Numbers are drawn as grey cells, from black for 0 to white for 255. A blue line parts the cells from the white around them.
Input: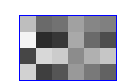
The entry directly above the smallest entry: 106
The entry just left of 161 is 114
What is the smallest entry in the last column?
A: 77
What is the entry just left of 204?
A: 216
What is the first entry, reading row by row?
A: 190
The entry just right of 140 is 176
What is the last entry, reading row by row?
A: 98

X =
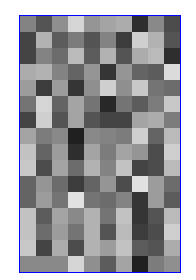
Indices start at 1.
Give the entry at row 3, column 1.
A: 68
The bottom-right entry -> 143
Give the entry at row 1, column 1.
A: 131
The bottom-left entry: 137
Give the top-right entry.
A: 76
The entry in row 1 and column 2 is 84
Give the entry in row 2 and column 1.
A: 68
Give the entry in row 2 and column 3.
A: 92

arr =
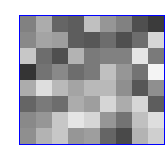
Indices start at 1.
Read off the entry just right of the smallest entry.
115
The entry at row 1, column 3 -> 101
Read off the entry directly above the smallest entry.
199
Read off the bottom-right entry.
207
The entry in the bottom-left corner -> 143
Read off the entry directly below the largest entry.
143
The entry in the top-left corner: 129
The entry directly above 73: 115
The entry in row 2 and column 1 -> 137
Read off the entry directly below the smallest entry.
172
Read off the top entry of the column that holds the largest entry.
59
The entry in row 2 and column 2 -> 164
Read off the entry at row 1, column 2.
172

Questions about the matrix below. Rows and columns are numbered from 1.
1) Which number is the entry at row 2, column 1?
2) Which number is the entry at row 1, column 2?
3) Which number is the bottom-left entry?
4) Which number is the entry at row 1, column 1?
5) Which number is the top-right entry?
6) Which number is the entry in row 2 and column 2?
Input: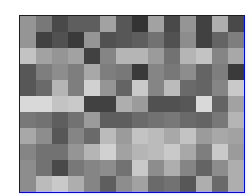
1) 149
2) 120
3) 141
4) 149
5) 73
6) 65

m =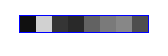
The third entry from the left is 53
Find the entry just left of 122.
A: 98
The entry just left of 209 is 16

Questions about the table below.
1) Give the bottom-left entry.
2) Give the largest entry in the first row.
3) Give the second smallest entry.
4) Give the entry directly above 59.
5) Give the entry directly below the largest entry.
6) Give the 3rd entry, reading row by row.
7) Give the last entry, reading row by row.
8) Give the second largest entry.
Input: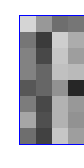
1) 110
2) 213
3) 59
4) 152
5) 118
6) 110
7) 158
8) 206

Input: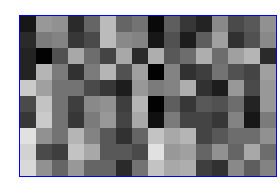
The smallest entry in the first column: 23
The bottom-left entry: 217
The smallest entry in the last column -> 42
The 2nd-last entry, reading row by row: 94
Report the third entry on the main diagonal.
81
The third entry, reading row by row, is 145
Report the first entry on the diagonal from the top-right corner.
145
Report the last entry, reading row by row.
131
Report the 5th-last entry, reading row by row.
62
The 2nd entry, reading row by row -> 152
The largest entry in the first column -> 225
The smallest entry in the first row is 9
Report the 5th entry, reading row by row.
101
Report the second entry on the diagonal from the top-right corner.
81
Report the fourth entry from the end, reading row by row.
49
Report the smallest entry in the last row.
42

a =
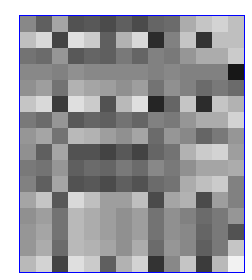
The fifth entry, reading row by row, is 88
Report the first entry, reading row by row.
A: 136
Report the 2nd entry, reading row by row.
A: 95
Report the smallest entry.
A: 23
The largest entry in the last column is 242
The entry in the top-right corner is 191
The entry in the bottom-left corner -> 185
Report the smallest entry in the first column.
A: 115
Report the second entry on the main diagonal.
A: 217
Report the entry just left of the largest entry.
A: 185
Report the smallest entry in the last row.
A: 51
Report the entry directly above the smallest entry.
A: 203
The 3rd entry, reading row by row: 165
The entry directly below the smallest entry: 107
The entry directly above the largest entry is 197
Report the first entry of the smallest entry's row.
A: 136
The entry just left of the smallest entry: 129

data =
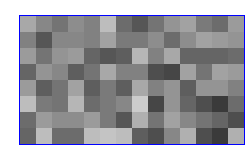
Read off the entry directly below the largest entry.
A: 176
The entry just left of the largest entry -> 135
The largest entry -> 204
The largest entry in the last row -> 196
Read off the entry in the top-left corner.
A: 168
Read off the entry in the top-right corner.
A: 155
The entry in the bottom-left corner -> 101
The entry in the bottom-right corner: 176
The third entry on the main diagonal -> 148
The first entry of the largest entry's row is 189
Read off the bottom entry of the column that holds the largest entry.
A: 94
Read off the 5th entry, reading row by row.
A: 129
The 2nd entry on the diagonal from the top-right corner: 155
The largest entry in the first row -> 189
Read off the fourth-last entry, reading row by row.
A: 176
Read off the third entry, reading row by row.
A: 116
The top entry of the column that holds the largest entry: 86

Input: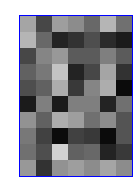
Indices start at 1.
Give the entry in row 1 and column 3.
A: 158
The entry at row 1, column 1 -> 165
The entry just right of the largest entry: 97
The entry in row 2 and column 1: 181
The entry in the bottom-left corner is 152
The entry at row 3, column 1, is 71
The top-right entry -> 112
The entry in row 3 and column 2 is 133
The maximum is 209
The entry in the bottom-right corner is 140
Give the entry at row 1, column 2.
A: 71
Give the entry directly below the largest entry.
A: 146
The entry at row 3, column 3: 152

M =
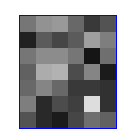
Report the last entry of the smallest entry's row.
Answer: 111
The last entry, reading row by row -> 97
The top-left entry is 118
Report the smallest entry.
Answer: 21
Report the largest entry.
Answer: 221
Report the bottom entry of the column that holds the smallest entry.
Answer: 111
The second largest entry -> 178
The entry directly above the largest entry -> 57
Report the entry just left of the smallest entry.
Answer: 118
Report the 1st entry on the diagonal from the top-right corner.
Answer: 83
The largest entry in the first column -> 126
